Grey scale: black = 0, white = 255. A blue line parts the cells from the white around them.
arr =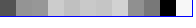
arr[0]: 83
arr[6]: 197
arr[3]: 204
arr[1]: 148

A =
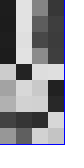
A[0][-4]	29
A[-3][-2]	209
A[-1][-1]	196
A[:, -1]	[55, 62, 60, 62, 223, 33, 40, 215, 196]
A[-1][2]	210
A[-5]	[204, 35, 221, 223]
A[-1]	[151, 95, 210, 196]
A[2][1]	223
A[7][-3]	53

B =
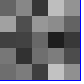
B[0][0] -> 101
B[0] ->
[101, 135, 54, 190, 147]
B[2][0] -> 64
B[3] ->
[119, 49, 111, 125, 76]
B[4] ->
[110, 124, 62, 194, 144]
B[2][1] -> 66

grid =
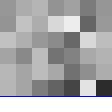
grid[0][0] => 151
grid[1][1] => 194
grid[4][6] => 173
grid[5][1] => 165
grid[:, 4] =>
[161, 237, 104, 130, 113, 69]
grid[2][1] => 175
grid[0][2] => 181
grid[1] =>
[148, 194, 173, 216, 237, 101, 153]
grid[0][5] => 123
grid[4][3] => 168
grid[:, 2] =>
[181, 173, 152, 188, 188, 125]
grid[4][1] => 165
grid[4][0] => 183

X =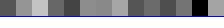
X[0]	86
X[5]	141
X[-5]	107
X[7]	166

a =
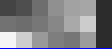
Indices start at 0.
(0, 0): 68
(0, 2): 110
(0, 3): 144
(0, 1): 78
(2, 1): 206
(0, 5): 166

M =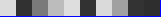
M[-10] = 220
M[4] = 222
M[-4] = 218
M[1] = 49

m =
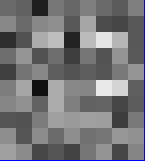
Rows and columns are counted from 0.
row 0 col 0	106
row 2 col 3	190
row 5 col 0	125
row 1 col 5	166
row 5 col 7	212
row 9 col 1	138
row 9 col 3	85
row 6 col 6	100
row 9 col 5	117
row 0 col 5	126
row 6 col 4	127
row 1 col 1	105
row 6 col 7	70
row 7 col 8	121
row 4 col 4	83
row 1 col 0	135
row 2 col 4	35
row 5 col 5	134
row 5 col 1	165
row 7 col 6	158
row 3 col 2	82
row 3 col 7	148
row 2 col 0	45
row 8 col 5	113
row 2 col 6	229
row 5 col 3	172
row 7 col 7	60
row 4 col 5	93

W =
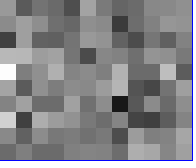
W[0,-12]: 153
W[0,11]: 144
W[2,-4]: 76
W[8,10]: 131
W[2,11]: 130
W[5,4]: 140
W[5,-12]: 164
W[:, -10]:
[115, 142, 98, 157, 144, 144, 108, 173, 140, 107]
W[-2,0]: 137
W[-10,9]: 136
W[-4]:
[131, 161, 108, 108, 161, 112, 141, 24, 88, 139, 106, 142]
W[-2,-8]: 124
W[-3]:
[209, 64, 173, 156, 146, 121, 109, 133, 68, 63, 93, 132]
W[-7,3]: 162
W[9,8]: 174
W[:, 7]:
[101, 59, 98, 130, 178, 181, 24, 133, 77, 109]
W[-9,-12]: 139
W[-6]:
[253, 126, 144, 176, 132, 139, 127, 178, 107, 107, 190, 92]
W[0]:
[153, 90, 115, 106, 78, 163, 122, 101, 107, 136, 137, 144]
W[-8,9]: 118
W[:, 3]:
[106, 111, 96, 162, 176, 125, 108, 156, 120, 107]
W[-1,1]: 127
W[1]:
[139, 159, 142, 111, 103, 143, 138, 59, 109, 129, 150, 147]
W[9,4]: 128
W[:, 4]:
[78, 103, 116, 117, 132, 140, 161, 146, 124, 128]
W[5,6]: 156
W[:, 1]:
[90, 159, 159, 183, 126, 91, 161, 64, 97, 127]

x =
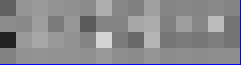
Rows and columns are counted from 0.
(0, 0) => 97
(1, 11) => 157
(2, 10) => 117
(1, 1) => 136
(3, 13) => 142
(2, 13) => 127
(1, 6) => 131
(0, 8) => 128
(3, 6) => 153
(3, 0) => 130
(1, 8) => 166
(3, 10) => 141
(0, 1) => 149
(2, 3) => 153
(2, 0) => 34
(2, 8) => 105
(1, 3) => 123
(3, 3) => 145

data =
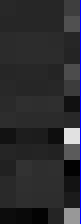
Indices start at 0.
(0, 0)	40
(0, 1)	38
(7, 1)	43
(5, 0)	40
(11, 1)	47
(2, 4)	38
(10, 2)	46
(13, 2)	3
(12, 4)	27
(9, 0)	37
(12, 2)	45
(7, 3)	43
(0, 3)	38
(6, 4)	17
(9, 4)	91
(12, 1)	46
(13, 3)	36
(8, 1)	29
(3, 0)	43
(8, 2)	28
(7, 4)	40
